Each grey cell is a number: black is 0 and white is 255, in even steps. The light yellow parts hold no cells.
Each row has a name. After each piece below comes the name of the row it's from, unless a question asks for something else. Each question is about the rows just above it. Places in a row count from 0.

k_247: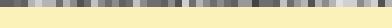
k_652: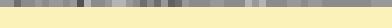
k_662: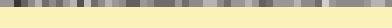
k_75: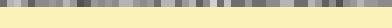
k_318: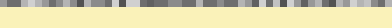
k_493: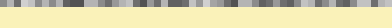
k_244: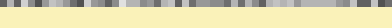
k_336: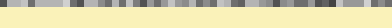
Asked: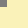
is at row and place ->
k_336, 19
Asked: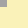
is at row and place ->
k_493, 30

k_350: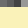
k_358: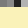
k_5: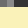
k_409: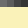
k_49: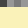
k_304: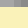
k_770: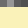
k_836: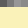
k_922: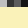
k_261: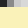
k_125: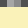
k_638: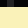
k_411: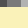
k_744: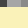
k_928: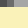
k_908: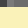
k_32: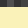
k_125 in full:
[ 80 166 138  80]
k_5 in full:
[108 138  52  52]

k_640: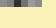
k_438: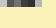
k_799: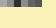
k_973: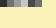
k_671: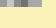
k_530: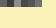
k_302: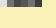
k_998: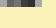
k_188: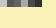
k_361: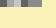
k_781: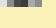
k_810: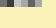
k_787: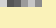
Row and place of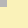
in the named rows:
k_438, 5
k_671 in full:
[155 198 140 114 168 168]
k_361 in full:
[ 99 168 198  99 140 140]
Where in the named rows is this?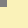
k_640, 1

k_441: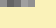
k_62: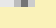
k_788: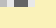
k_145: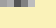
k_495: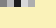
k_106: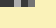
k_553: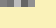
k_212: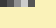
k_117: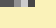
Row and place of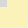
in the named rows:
k_495, 3
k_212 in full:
[ 57  85 145 204  85]
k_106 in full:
[ 57  57 174  57 116]
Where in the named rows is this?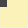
k_117, 4

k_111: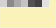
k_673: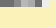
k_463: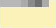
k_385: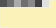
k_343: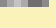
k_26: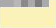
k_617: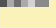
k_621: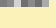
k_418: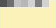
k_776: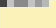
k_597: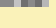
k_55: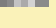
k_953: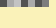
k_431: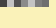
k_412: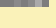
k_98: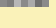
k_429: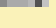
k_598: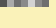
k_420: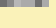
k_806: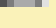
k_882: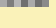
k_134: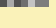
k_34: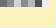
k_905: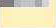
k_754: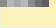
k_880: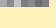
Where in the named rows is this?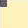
k_754, 6
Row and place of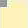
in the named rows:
k_776, 5

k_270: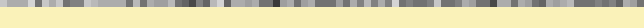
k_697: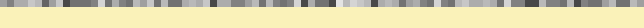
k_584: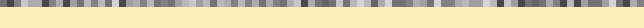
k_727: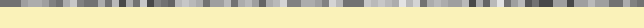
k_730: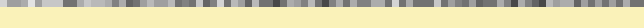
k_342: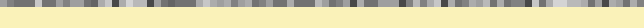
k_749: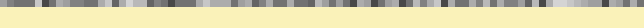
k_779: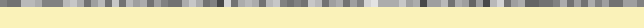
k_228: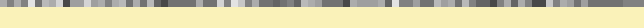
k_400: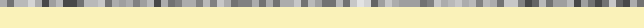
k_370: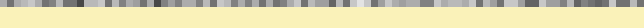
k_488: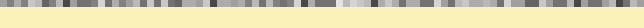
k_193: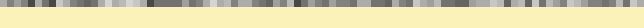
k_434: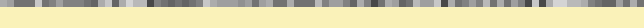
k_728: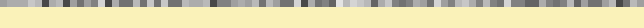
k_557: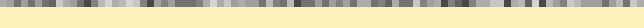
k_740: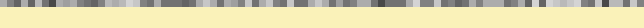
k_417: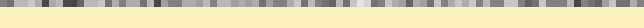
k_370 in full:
[172 114 172 185 199 172 114 129 185 114 114  72 185 185 199 114 185 129
 172 159 114 172  72 129 159 129 172 172 129 185 114 199 185 129 172 129
 172 114 172 114 129 172 199 114 185 159 159 100 185 114 199 227 199 114
 159 199 172 159 172 172 129 129 199 172 185 185 172 199 114 185 159 114
 199 199 159 100 100 199 159 159 129 185 100 129 114 100 114 199 114 114
 185 114]
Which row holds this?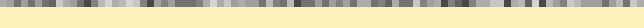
k_557
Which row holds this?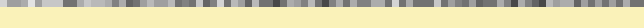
k_730
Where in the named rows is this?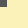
k_727, 75
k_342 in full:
[159 129 114 114 114 199 114 114 159 129 159 159 114 100 172 199  72 172
 212 185 185  72 159 114 100 114 114 114 172 199 172 159 172 129 159 172
 114 129 159 114 114 172 114 114 114 185 159 114 129 159  72 172 114 114
 159 159 159  72 129 185 129 172 199  72 172 114 129 172 159 185 114 172
 114 129 129  72 199 114 172 212 212 185 185 172 114 159  72 172 159 114
 172 129]
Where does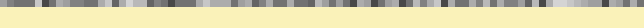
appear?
k_749
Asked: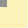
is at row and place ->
k_434, 34

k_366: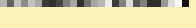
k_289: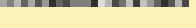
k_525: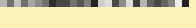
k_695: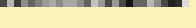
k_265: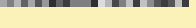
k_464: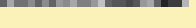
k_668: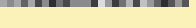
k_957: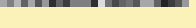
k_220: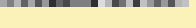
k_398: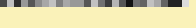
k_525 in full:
[181 113 193 113 167 139 113  47  72  72 113  86 127  35 206 220  72 139
 220  60 181  99  72  99 127 236  35]
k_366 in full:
[181  99 193 139 193 167  60  47  72 127 167  47 113 167 181 236  60 127
 220  86 127  47  47 152 220 249  19]
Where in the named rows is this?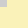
k_525, 14

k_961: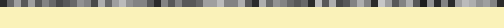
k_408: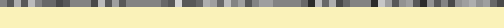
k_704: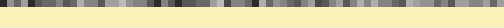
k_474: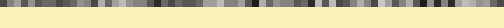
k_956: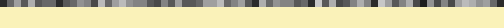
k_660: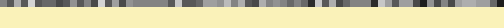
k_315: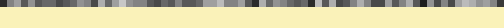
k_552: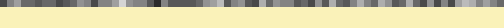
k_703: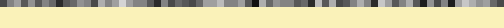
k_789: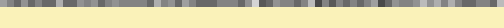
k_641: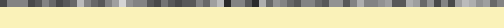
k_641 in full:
[ 73 131 131 131  73  88 131 104  73  88 104 187 131 104  88 131 159 212
 146 131 131  88  73 116  88  73  88  88 131 104 159 187  43 131 131  88
  43 174 104 146 131 104  88 131 131 104  88 146 146  88 131 174 131 131
 146 159  88  88 174 159 104 146  73 131  73 159 187 174 146 159 104 131]
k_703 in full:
[ 73 131 159  88 146  88 131 104  43  88 104 146 131  73 174 131 159 212
 159 131 131  88  43 131  73 104  88  73 104 159 159 187 131 131 159  88
  17 174 104 146 131 131  88 104  43 187  88 174  73  88 131 174 131  43
 199 159  88 131 174  88  29 146  73 131  29 159 199 174 146 159 104  73]
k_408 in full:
[131  88 174  88 187 131 104 104  73  88 131 131 131  73 187  88 159  88
 131 131 131 131 131 104  88 212  88  88 104 174 159 104 187 131 159  88
 131 159 159 131 131 131 131 104  43 187 104 174  73 104 131 131 131  43
 199 159  88 146 159  88  43 146  88 131  73 146 159 174 146 159 104  73]
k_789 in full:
[159 131 104 146 104 131 104 104 174 104 104 146 131 146 104 131 146 131
 131 131 131 104 174 131 146 104 159 131 104 104 104 131 131 131 104 146
 212  88 104 146 131 131 104 131 187  73 131  88 131 104 131 104 131 159
  73 104 146 131 131 146 187 146 174 131 174 131 104 104 131 131 104 187]
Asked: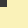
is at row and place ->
k_315, 71
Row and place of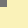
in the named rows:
k_641, 23

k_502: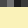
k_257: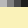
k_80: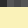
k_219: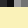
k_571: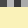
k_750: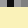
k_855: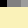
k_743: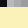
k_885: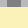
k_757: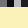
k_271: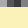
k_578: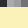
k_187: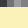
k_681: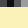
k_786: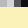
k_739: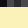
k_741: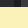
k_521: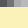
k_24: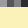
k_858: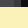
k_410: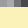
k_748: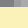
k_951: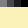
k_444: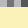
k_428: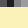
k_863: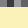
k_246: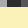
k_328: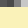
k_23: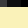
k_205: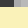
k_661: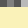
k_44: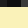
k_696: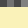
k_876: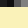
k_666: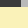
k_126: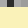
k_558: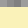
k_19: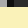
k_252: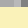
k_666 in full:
[ 59  59  59 185]
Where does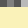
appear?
k_661
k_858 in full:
[73 73 59 15]
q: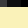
k_23
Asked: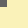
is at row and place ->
k_863, 3
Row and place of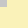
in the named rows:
k_328, 3
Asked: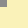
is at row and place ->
k_558, 1

